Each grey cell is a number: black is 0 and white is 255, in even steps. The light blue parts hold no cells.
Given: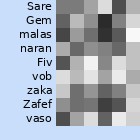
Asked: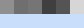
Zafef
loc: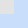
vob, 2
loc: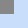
Fiv, 3
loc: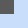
malas, 4

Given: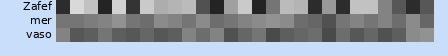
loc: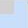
Zafef, 4
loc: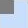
mer, 2

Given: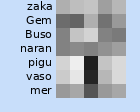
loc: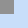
naran, 3
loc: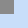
naran, 1
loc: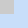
vaso, 0
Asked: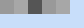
mer
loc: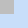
zaka, 1

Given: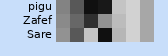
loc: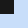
pigu, 3
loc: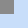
Zafef, 0
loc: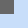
Zafef, 1
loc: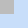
Zafef, 4

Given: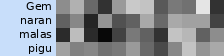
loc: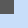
Gem, 7
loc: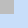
malas, 1

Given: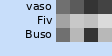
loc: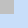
Fiv, 2
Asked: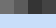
vaso
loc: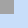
Fiv, 0
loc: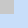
Fiv, 1

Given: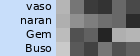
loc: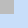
Gem, 0
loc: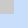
Buso, 0
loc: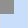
naran, 1
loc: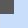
Buso, 1

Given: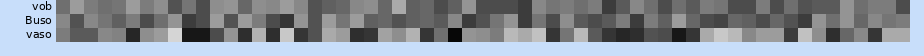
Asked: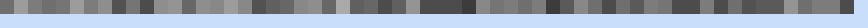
vob
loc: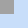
vaso, 23
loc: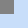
vaso, 4
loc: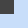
Buso, 47

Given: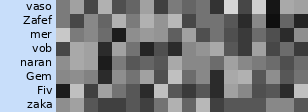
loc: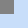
Gem, 2
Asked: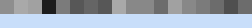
naran
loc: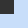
vaso, 11
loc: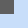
mer, 8
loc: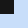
vaso, 15
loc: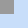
mer, 6

